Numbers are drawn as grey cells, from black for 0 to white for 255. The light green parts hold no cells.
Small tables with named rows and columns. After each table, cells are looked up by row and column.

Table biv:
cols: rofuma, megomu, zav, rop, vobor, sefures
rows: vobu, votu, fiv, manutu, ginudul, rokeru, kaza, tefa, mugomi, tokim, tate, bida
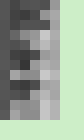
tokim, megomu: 81
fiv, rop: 82
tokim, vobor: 182
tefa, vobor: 200
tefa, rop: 141
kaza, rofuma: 87
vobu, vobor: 80
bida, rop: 141
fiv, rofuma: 83
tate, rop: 145
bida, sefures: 179
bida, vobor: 197
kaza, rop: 154
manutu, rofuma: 83
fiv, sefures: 162
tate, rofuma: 83
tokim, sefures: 166
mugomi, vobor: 162

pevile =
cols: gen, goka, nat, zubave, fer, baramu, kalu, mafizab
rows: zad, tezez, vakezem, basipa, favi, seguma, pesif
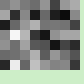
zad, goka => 146
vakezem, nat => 152
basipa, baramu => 146
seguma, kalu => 115
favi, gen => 145
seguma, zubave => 176
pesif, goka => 236
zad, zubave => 109
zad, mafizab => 171
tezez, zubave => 26
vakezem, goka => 104
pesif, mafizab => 55
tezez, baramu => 29
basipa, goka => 246
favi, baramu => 20
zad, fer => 148
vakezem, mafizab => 66

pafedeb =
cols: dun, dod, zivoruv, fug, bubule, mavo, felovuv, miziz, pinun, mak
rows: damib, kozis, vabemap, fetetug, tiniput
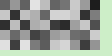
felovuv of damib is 116
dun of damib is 99
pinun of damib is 155
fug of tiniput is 123
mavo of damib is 100
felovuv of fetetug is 170
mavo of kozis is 211
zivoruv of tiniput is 225
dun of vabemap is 47
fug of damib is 227
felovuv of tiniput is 213
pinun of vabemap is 199
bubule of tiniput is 92
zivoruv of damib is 97
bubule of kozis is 102
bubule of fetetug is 88
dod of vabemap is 189
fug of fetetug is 66
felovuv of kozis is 212
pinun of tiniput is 61

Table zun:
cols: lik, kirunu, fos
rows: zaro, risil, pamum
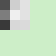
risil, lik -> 125
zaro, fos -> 226
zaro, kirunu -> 207
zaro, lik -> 79
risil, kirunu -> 239
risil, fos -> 226
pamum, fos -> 218
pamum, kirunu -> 216
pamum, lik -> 57
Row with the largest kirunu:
risil

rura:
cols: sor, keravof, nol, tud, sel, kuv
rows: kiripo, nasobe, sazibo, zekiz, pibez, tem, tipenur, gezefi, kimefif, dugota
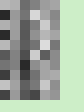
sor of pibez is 184
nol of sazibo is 91
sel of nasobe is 165
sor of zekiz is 42
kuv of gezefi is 171
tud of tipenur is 142
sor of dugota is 67
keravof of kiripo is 177
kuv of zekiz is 165
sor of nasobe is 40
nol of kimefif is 96
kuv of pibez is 119
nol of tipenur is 41
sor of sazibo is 176
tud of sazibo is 127
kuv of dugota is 149
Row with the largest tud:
nasobe

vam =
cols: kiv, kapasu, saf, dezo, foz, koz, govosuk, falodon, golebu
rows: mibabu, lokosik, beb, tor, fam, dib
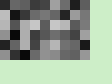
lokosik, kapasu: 20
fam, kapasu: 100
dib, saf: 9
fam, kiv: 34
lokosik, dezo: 107
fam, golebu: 25
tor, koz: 110
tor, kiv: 145
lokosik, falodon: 155
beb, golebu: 122
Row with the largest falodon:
lokosik

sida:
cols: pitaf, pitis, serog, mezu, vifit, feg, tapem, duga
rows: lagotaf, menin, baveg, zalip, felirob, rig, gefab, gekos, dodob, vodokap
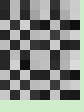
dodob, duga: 205
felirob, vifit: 41
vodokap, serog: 201
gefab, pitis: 208
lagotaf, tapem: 184
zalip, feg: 58
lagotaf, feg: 49
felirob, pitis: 37
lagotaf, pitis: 185
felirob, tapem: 31
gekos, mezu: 35
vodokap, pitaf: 199
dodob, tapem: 191
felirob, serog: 195
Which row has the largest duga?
gefab

